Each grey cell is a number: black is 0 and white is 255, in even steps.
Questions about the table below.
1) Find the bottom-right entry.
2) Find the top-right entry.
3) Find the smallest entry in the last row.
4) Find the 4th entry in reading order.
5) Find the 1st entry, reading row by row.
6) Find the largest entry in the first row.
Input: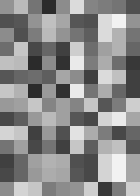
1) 206
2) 80
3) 56
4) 43
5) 147
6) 219
